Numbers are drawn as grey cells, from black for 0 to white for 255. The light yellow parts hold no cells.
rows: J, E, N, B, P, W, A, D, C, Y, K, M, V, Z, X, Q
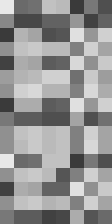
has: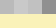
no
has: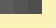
no
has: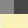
yes
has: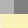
yes
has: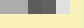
yes

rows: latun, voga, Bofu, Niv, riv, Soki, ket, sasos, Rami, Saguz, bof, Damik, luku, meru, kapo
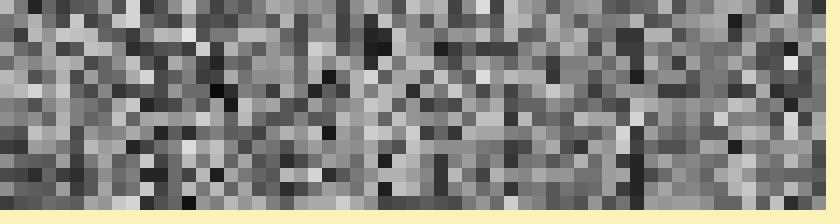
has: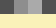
no
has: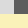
no
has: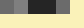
yes

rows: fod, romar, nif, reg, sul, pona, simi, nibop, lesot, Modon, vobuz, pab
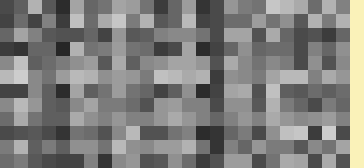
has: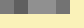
yes
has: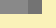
yes
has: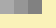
yes
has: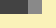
yes
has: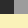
no
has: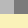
no

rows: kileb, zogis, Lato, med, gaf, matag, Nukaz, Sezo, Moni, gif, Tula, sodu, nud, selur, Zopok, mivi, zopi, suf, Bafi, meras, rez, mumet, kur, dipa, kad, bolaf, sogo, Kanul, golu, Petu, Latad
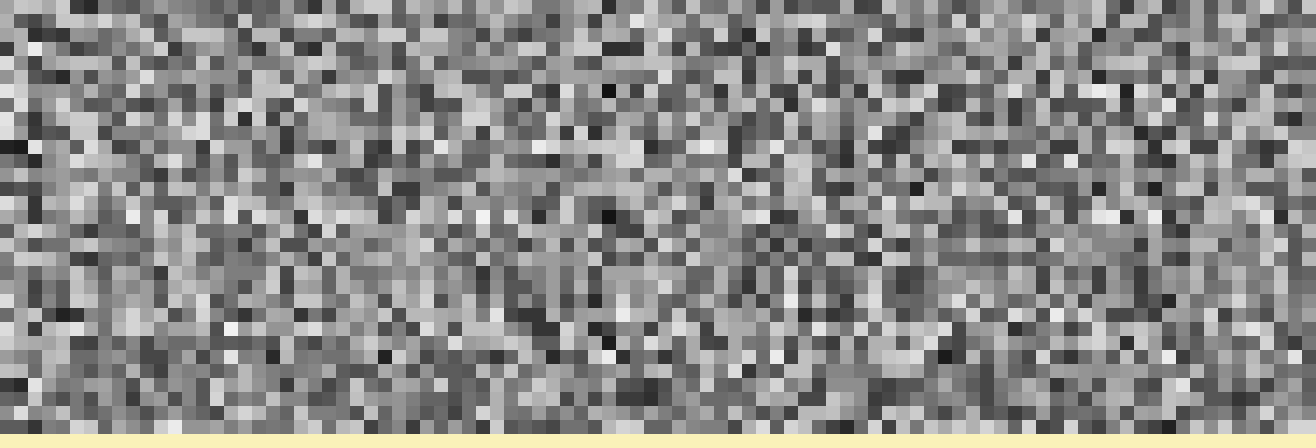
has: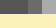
yes
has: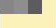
no
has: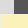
yes

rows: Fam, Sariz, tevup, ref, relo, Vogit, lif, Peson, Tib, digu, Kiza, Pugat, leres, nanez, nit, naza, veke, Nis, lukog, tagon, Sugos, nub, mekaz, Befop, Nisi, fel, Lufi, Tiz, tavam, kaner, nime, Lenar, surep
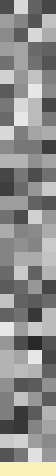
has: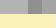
yes
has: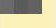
no
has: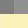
no

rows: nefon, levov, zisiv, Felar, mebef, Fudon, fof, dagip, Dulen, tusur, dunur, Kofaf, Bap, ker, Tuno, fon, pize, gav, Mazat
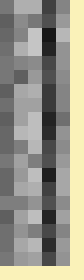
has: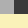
yes
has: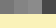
yes
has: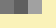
no

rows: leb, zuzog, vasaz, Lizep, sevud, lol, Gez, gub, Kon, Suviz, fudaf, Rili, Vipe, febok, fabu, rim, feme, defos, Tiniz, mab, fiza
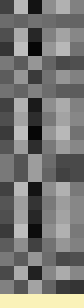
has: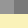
no
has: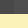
yes
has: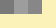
yes

